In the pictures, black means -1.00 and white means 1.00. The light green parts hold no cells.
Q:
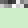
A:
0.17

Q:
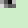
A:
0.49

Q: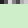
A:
0.72

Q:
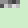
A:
-0.35

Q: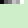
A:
-0.27

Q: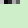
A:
0.56
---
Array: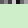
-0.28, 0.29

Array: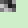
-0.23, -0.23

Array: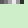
-0.29, -0.64

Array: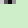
0.62, 0.15

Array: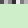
-0.37, 0.43

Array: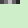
-0.46, -0.69

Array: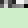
-0.59, -0.93

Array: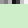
0.19, 0.91
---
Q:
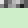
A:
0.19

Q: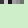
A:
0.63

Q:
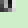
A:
0.80

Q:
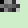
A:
-0.83

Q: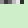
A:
-0.54

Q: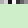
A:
-0.82

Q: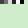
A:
-0.08

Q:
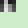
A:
-0.45

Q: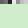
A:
-0.70

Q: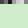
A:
-0.79
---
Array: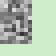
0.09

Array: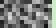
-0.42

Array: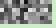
-0.39

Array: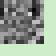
0.15

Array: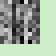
-0.62

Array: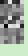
0.20
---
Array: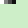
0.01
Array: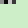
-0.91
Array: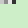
0.10
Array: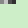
0.56
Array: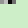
0.51
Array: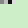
0.51
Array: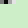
-0.93
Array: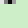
-0.02
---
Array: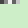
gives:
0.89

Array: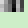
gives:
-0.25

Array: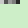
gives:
0.21

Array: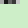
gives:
-0.22

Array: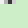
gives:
-0.57

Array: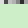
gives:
0.52

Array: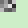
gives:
-0.44

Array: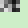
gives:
-0.38

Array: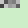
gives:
0.09

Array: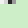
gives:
-0.69
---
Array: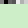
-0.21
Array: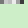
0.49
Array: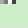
0.96
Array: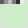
0.50
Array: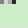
0.34
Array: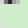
-0.69
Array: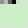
-0.26
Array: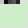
-0.47
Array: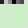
0.07
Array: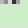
0.67
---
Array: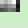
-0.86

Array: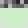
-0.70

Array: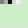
-0.90

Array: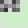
-0.62

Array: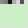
-0.83

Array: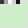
-0.88

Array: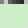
-0.68

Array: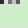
-0.68

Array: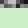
-0.84
